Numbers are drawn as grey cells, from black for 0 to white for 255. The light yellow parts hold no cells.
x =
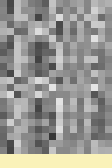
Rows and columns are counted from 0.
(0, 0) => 126
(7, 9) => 123
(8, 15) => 130
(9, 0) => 97
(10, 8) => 149
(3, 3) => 133
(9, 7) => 74
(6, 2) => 196
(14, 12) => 184
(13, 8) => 138
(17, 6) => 163
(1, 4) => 146
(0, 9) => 134
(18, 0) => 107
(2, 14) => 108
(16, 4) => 115
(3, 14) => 200
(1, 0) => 133
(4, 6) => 190
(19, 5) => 115
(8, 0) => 131
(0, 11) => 164
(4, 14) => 166
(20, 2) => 206
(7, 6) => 101
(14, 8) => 227
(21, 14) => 173
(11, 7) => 130
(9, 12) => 149
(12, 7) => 227
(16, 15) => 138
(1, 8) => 116
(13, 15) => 156
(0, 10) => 155
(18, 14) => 103
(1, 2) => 190
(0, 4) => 125
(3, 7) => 189
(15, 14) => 105
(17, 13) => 102

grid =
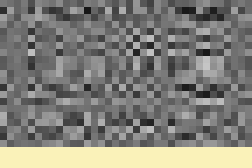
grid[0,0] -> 121
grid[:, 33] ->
[108, 158, 104, 97, 119, 124, 110, 112, 113, 113, 87, 98, 153, 103, 121, 109, 80, 84, 133, 146, 92]
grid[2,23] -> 116
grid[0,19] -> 149
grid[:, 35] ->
[106, 109, 147, 115, 89, 126, 93, 143, 84, 84, 102, 115, 104, 148, 79, 125, 125, 112, 120, 99, 108]
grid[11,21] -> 141
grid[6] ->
[109, 114, 100, 118, 51, 135, 118, 108, 155, 103, 115, 85, 124, 128, 151, 101, 77, 131, 61, 177, 78, 39, 153, 112, 56, 89, 75, 103, 156, 175, 123, 133, 71, 110, 116, 93]
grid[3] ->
[133, 95, 124, 108, 146, 85, 120, 135, 125, 126, 98, 113, 143, 118, 119, 92, 143, 89, 141, 88, 112, 142, 98, 118, 116, 139, 152, 149, 98, 120, 147, 129, 139, 97, 124, 115]
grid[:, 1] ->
[112, 157, 118, 95, 116, 118, 114, 114, 107, 110, 87, 96, 151, 112, 108, 111, 85, 96, 125, 142, 93]
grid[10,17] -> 90
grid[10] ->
[145, 87, 113, 115, 107, 97, 133, 143, 168, 114, 88, 83, 170, 130, 159, 74, 119, 90, 104, 133, 76, 87, 127, 122, 66, 128, 141, 155, 123, 172, 168, 147, 110, 87, 137, 102]
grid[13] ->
[155, 112, 100, 129, 171, 137, 138, 126, 69, 73, 82, 103, 112, 75, 90, 128, 107, 76, 132, 58, 114, 153, 71, 118, 152, 128, 156, 102, 42, 29, 79, 50, 125, 103, 136, 148]
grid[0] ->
[121, 112, 100, 121, 79, 133, 124, 115, 137, 97, 106, 88, 125, 117, 139, 104, 86, 118, 78, 149, 86, 66, 134, 114, 77, 98, 96, 105, 130, 144, 117, 115, 85, 108, 120, 106]
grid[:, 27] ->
[105, 31, 82, 149, 108, 116, 103, 115, 129, 120, 155, 150, 42, 102, 144, 115, 150, 119, 112, 65, 143]
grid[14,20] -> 129
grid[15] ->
[126, 111, 113, 115, 142, 112, 118, 119, 96, 107, 104, 116, 113, 101, 101, 116, 121, 98, 130, 85, 119, 139, 94, 115, 133, 124, 134, 115, 86, 81, 105, 96, 126, 109, 119, 125]
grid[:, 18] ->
[78, 77, 100, 141, 79, 165, 61, 165, 93, 76, 104, 140, 74, 132, 125, 130, 122, 57, 167, 89, 106]
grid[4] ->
[87, 116, 111, 108, 54, 115, 101, 99, 147, 124, 130, 107, 113, 136, 137, 105, 96, 141, 79, 167, 99, 60, 149, 108, 70, 91, 70, 108, 166, 175, 126, 147, 87, 119, 100, 89]
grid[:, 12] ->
[125, 23, 110, 143, 113, 87, 124, 100, 128, 126, 170, 144, 38, 112, 116, 113, 169, 166, 73, 54, 155]
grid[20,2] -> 110
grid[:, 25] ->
[98, 59, 111, 139, 91, 132, 89, 138, 104, 95, 128, 139, 64, 128, 115, 124, 140, 105, 125, 75, 126]
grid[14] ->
[67, 108, 139, 88, 83, 62, 81, 104, 150, 172, 146, 140, 116, 155, 121, 95, 150, 142, 125, 140, 129, 111, 139, 108, 95, 115, 90, 144, 175, 187, 160, 188, 128, 121, 85, 79]
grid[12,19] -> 154
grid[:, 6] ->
[124, 80, 144, 120, 101, 95, 118, 117, 100, 105, 133, 120, 83, 138, 81, 118, 149, 155, 83, 80, 130]
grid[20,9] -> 110
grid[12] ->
[52, 151, 104, 112, 52, 151, 83, 59, 79, 108, 159, 133, 38, 109, 86, 158, 71, 169, 74, 154, 135, 75, 137, 97, 122, 64, 28, 42, 153, 99, 47, 93, 76, 153, 75, 104]
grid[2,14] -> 105
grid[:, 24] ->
[77, 136, 130, 116, 70, 174, 56, 179, 69, 58, 66, 117, 122, 152, 95, 133, 96, 43, 177, 118, 80]
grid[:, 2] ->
[100, 101, 86, 124, 111, 131, 100, 118, 121, 114, 113, 124, 104, 100, 139, 113, 107, 85, 135, 112, 110]
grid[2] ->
[159, 118, 86, 138, 141, 164, 144, 121, 76, 54, 80, 85, 110, 71, 105, 131, 75, 83, 100, 87, 97, 113, 86, 116, 130, 111, 135, 82, 51, 38, 66, 38, 97, 104, 141, 147]

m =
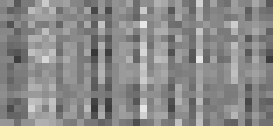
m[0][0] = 139
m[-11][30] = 138
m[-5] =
[142, 128, 138, 147, 153, 154, 143, 153, 136, 126, 129, 143, 137, 122, 124, 115, 138, 133, 114, 110, 149, 144, 143, 125, 117, 163, 130, 131, 156, 133, 131, 140, 123, 124, 143, 110, 138, 123, 138]
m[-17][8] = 111
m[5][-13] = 139
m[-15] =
[120, 83, 139, 120, 169, 126, 123, 146, 101, 152, 157, 116, 168, 94, 194, 102, 135, 165, 147, 164, 231, 132, 146, 165, 112, 109, 140, 130, 138, 153, 136, 135, 165, 205, 141, 144, 153, 144, 139]
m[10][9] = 157
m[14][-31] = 119
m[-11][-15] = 81
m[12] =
[138, 114, 117, 131, 176, 172, 151, 176, 124, 128, 140, 137, 151, 90, 126, 88, 141, 138, 118, 97, 170, 124, 151, 130, 95, 171, 140, 110, 169, 118, 128, 132, 125, 126, 149, 88, 136, 110, 117]
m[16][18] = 153
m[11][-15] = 111
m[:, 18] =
[164, 134, 124, 147, 167, 119, 156, 148, 178, 146, 156, 147, 118, 114, 125, 126, 153, 116]
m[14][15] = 66
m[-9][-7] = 148
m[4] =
[135, 136, 98, 122, 123, 143, 189, 145, 144, 164, 138, 127, 115, 117, 165, 122, 144, 145, 167, 126, 161, 136, 172, 173, 140, 142, 120, 116, 197, 127, 160, 122, 123, 177, 134, 144, 168, 150, 98]
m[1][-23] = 141
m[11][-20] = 137
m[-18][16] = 146
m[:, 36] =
[167, 142, 144, 153, 168, 136, 158, 148, 170, 153, 161, 152, 136, 138, 137, 135, 154, 140]
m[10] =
[128, 113, 124, 125, 141, 130, 154, 141, 124, 157, 146, 123, 138, 112, 179, 118, 138, 154, 156, 148, 192, 140, 157, 168, 130, 124, 128, 127, 164, 144, 148, 131, 144, 191, 136, 150, 161, 150, 124]
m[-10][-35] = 142
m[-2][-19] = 208
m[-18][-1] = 88
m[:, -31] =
[152, 111, 140, 101, 144, 126, 119, 109, 140, 117, 124, 115, 124, 136, 119, 94, 114, 152]
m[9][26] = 134
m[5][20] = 167
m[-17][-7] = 138
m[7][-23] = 145

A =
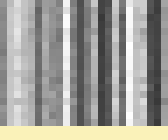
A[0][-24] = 148
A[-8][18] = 239
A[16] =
[140, 196, 217, 189, 181, 108, 171, 129, 138, 237, 132, 81, 126, 182, 67, 90, 194, 112, 254, 188, 204, 84, 67, 161]
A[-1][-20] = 179
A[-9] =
[142, 195, 222, 195, 182, 108, 167, 143, 139, 243, 130, 80, 123, 179, 66, 84, 187, 112, 249, 192, 201, 84, 65, 164]
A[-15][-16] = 140
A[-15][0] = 139
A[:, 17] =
[122, 113, 90, 102, 95, 102, 95, 97, 112, 112, 108, 96, 117, 100, 113, 116, 112, 109]
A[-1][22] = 58
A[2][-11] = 174
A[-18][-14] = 125
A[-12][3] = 183
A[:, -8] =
[205, 197, 186, 182, 199, 204, 185, 188, 192, 187, 208, 201, 189, 184, 212, 202, 194, 179]
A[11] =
[129, 198, 216, 177, 165, 115, 167, 131, 122, 229, 124, 84, 131, 174, 63, 99, 201, 96, 247, 187, 176, 77, 69, 151]
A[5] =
[137, 194, 223, 182, 167, 121, 164, 141, 117, 236, 117, 82, 135, 183, 65, 91, 204, 102, 238, 194, 176, 78, 68, 157]
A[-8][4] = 171
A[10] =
[130, 194, 198, 185, 171, 107, 151, 148, 134, 224, 141, 85, 127, 180, 64, 87, 208, 108, 239, 197, 206, 75, 62, 143]
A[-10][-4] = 200
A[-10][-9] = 87
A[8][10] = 130
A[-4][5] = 99
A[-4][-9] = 86
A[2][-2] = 70
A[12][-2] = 57
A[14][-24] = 128
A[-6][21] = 92
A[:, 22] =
[64, 61, 70, 67, 67, 68, 70, 66, 64, 65, 62, 69, 57, 63, 57, 67, 67, 58]
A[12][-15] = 225
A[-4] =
[128, 194, 187, 187, 172, 99, 144, 149, 144, 214, 151, 87, 123, 172, 65, 86, 212, 113, 241, 195, 219, 74, 57, 135]
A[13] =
[140, 199, 226, 199, 167, 108, 160, 163, 135, 241, 125, 80, 122, 158, 63, 86, 184, 100, 241, 192, 176, 73, 63, 158]
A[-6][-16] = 144
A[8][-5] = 193
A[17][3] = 198
